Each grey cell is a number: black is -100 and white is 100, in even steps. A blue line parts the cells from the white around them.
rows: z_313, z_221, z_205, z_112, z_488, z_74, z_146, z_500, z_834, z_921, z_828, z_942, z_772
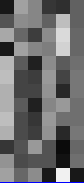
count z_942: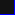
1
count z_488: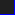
1

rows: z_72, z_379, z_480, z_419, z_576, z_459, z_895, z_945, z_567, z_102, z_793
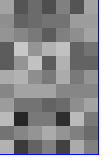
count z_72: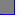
1
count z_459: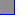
1
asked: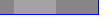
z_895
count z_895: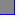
4
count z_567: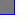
3
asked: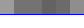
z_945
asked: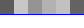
z_419

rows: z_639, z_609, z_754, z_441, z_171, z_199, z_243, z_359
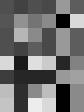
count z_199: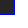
3
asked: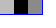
z_243
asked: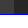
z_199
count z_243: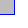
2
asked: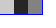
z_171
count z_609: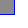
1

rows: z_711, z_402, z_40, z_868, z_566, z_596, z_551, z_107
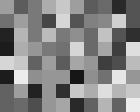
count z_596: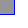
3
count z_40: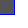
1
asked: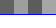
z_566

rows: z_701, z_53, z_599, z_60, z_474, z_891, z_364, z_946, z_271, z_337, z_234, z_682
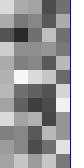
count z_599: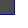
0
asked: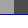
z_701
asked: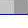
z_682
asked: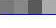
z_53
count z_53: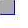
2

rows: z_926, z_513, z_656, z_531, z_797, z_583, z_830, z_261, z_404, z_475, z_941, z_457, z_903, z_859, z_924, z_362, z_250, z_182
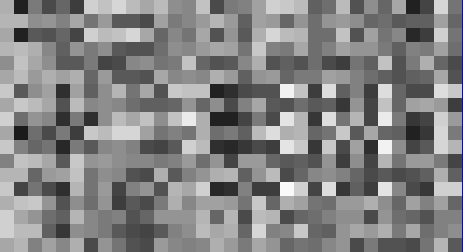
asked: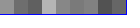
z_362
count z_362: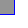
5
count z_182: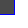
4
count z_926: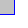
2
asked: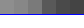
z_250
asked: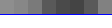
z_250

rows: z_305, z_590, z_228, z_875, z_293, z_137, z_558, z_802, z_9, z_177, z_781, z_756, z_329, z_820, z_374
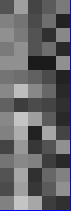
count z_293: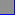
3
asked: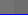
z_137
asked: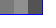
z_875

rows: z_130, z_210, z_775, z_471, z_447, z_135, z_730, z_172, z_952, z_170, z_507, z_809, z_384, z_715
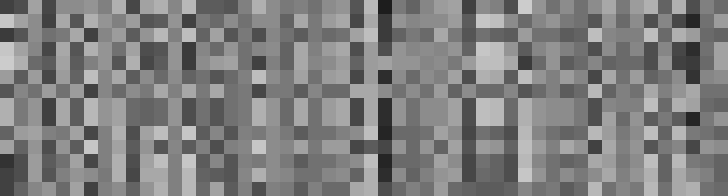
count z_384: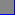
3
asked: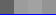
z_447

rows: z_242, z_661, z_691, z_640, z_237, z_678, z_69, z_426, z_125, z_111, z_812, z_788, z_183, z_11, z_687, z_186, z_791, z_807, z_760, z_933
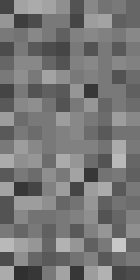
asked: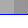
z_788
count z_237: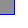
0
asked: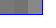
z_691
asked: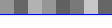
z_807
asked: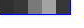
z_933

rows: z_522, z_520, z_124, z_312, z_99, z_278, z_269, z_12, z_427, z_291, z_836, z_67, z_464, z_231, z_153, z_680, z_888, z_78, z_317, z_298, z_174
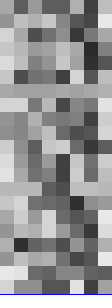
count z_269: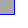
3
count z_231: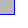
4

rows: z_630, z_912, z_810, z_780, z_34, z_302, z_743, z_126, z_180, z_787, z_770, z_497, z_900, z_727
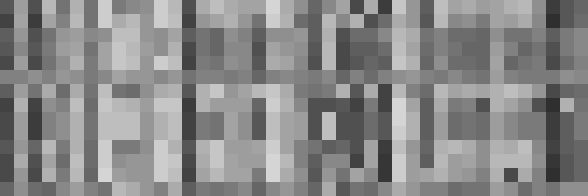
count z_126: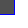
4
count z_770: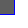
2
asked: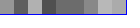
z_810
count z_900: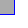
2
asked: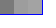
z_780
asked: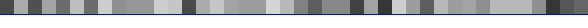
z_497

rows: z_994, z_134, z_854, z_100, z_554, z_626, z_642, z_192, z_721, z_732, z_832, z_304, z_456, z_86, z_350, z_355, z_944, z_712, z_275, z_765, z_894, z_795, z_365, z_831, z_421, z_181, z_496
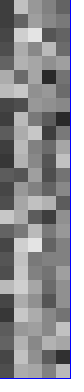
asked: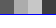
z_732
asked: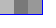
z_944
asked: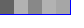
z_421
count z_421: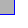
2

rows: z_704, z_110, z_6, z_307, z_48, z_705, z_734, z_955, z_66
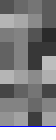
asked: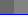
z_955
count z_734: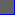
1
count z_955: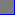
0
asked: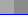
z_110

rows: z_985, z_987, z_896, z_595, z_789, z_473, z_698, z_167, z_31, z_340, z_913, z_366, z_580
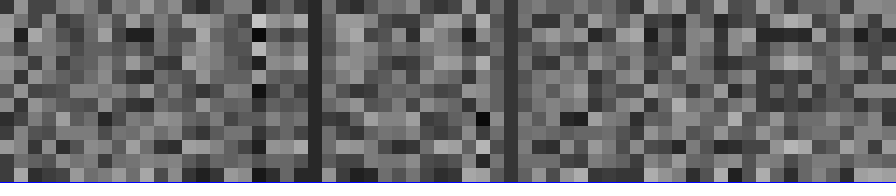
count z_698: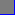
6
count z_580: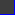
4
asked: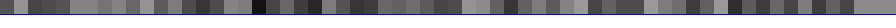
z_698

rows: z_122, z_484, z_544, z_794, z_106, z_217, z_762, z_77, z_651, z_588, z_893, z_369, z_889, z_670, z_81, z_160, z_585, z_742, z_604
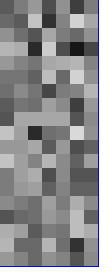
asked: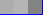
z_106
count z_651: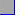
4

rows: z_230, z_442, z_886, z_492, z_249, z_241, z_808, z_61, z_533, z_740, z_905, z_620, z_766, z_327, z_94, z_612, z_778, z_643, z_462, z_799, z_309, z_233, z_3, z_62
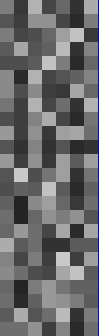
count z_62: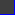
1
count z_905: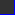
3
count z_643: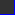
2

